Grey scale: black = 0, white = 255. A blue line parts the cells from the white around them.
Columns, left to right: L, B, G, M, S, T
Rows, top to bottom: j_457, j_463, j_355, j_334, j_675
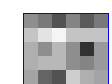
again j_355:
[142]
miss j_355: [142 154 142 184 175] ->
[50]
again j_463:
[196]
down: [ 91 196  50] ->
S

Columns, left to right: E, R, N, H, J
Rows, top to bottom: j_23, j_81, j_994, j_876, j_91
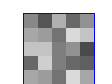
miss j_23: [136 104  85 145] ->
[176]
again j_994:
[195]

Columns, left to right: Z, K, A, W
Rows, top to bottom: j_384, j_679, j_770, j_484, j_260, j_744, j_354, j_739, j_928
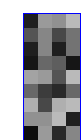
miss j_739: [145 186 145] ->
[31]
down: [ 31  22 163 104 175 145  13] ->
Z
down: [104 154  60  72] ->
K
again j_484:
[22]
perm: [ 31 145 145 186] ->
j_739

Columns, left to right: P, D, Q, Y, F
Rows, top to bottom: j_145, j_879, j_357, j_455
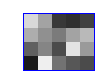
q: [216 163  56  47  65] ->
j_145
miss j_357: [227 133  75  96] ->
[154]

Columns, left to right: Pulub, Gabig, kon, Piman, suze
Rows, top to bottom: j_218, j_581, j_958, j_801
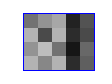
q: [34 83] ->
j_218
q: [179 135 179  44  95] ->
j_801

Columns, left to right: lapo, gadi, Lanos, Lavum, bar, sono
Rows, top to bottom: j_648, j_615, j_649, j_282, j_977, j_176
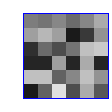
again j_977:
[192]
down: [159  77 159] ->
Lanos
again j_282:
[37]
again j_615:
[159]
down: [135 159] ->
Lanos

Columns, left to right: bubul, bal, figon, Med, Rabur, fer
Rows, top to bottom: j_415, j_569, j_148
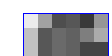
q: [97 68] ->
j_148
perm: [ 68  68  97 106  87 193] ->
j_148
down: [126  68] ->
Rabur
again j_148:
[68]
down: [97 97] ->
Med

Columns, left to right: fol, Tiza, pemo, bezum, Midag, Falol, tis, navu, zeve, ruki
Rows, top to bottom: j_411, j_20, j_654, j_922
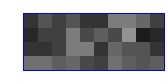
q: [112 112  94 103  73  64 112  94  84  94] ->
j_922
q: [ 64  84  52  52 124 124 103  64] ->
j_411
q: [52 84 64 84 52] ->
j_411
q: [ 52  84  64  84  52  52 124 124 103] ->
j_411

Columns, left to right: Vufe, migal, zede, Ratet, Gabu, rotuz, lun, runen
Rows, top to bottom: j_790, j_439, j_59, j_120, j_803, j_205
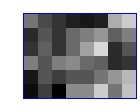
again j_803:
[85]
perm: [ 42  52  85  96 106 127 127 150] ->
j_439
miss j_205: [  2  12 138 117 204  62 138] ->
[193]
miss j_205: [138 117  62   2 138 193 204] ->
[12]

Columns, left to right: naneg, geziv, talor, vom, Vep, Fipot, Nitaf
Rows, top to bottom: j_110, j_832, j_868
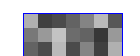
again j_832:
[153]
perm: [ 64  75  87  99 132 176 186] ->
j_110
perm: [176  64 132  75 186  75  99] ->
j_868
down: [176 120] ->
naneg
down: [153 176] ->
Nitaf
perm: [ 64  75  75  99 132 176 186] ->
j_868

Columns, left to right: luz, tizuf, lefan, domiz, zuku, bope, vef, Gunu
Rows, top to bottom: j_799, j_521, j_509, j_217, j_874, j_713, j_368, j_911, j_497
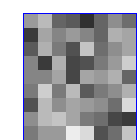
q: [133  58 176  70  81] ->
j_217
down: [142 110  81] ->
bope
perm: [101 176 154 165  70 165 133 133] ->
j_874
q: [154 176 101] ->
j_874
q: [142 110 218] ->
j_368
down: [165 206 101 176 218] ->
Gunu
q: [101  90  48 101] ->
j_799

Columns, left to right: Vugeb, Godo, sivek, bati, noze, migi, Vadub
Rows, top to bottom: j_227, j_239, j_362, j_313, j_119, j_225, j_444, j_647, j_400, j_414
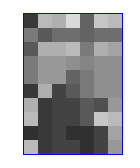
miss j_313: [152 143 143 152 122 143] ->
[133]
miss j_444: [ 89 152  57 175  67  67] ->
[79]
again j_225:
[143]
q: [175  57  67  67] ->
j_444

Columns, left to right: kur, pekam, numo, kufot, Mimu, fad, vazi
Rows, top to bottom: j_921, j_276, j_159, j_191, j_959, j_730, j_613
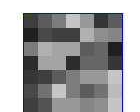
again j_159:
[164]
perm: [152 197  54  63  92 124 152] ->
j_959
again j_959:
[152]
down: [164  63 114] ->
pekam
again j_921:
[92]
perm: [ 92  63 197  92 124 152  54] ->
j_921
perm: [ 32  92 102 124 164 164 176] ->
j_159

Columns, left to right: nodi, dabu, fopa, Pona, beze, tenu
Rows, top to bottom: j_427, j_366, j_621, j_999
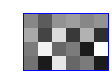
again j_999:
[27]
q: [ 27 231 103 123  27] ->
j_999
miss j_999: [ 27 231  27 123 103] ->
[114]

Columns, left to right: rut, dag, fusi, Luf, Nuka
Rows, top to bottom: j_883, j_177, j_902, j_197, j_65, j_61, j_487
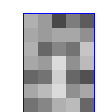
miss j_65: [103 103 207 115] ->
[81]
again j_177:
[167]
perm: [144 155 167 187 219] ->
j_197
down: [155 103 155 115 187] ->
dag
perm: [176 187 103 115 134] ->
j_487

